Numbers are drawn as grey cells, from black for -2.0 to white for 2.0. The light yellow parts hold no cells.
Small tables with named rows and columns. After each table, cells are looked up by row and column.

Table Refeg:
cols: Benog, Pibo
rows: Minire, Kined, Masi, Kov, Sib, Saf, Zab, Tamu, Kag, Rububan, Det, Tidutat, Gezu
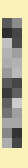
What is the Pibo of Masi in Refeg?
-0.8
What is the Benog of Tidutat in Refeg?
0.1
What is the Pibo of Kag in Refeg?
1.2
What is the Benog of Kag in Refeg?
-0.5
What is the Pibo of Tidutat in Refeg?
-1.2
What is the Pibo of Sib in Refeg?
0.8
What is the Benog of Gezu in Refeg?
0.7
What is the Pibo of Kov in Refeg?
0.5
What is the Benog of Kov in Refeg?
0.8
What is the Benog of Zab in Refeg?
-0.6

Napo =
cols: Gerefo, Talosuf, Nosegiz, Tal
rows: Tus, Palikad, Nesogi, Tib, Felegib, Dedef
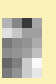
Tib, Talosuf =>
0.3
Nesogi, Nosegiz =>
0.3
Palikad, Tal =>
0.5
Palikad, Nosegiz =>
0.5
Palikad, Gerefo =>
1.5
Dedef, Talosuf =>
0.3
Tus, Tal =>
0.6
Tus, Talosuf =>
0.1
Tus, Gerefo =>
0.8
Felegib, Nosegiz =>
1.2
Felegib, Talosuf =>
0.0
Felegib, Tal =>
1.9
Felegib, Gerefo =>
-0.4
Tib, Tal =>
1.0
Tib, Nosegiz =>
0.5
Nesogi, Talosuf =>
0.2
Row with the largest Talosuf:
Palikad

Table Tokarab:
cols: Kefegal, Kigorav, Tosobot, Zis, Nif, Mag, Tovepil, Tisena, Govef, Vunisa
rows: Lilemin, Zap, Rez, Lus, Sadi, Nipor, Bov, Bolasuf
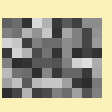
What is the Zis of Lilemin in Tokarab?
1.4
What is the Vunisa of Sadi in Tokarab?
0.7
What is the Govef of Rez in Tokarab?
-0.9
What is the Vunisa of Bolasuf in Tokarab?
0.0
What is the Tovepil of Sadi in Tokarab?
0.0
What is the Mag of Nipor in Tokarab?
-1.1
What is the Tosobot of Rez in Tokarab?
-1.0
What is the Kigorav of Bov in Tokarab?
1.0
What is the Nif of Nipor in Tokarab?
0.1
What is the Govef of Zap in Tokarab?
-0.9
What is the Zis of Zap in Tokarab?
0.3
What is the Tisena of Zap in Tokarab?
0.0
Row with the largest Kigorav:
Lus

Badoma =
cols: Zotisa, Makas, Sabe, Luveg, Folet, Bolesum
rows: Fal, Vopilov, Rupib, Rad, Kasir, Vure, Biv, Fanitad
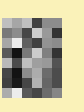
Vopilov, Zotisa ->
-0.1
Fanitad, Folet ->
-0.3
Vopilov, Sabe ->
-0.9
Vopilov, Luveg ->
1.2
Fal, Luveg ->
-1.0
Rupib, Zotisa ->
0.6
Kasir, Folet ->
0.4
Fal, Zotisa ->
1.0
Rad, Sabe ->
-0.1
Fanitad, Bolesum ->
0.1
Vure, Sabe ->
0.2

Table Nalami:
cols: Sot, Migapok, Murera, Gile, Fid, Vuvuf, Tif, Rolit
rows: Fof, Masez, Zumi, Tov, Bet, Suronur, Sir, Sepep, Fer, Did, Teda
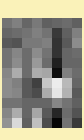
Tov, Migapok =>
0.1
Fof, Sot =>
-0.2
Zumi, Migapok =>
-0.7
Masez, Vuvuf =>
-1.1
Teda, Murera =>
-0.5
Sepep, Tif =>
0.8
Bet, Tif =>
-0.4
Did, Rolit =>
-0.7
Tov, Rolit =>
-0.3
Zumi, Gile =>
-0.1
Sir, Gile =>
-1.0
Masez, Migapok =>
-0.3
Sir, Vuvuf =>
1.7
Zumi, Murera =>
-0.1
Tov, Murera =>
-0.3
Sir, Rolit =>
-0.4
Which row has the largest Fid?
Sir

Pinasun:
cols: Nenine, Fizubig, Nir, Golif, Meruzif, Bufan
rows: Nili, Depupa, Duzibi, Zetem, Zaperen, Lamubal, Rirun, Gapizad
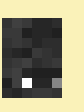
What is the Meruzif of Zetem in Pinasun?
-1.2
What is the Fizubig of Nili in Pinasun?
-1.0
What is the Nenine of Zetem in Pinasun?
-1.3
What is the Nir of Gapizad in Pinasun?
-1.2
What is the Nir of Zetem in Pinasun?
-1.5
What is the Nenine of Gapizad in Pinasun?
-1.3
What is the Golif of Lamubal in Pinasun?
-1.5
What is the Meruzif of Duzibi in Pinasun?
-1.3
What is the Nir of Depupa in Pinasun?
-1.5
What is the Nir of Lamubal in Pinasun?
-1.4
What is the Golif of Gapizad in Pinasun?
-1.1
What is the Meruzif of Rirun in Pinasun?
-1.4
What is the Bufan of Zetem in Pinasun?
-1.3
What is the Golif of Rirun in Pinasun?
-1.4
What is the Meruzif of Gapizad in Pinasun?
-1.1
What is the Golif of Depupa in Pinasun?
-1.4
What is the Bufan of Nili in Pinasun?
-1.3
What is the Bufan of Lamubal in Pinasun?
-1.5
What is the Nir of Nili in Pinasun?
-1.1
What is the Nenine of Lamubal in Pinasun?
-1.1
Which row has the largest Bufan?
Rirun

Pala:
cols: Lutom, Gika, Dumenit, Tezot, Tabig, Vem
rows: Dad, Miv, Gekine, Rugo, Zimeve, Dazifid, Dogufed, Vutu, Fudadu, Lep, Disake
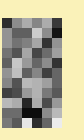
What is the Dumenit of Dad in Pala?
0.7
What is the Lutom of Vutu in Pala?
-1.0
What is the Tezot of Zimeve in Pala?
-0.4
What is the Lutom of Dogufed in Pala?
0.1
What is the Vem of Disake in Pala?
1.7
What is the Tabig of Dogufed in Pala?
0.5
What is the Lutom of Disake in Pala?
-0.1
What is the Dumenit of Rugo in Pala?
0.6
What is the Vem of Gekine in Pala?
0.3
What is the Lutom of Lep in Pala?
-0.3

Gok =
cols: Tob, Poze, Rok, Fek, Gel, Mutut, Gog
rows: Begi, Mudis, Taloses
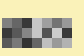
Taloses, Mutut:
0.4
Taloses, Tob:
-0.6
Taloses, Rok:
-1.2
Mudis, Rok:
0.1
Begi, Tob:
0.0
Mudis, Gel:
-0.7
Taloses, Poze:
-0.1
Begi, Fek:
1.1
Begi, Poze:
-0.4
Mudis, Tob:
-1.1
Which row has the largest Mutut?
Mudis

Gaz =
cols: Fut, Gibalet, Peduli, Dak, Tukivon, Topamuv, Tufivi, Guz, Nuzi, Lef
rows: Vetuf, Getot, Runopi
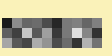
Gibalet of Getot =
-1.0
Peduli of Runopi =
-0.9
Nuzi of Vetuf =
-0.4
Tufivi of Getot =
-0.1
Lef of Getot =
-1.2
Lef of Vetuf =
0.0
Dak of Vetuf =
-0.3
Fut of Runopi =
0.6
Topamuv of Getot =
-1.1
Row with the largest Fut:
Runopi

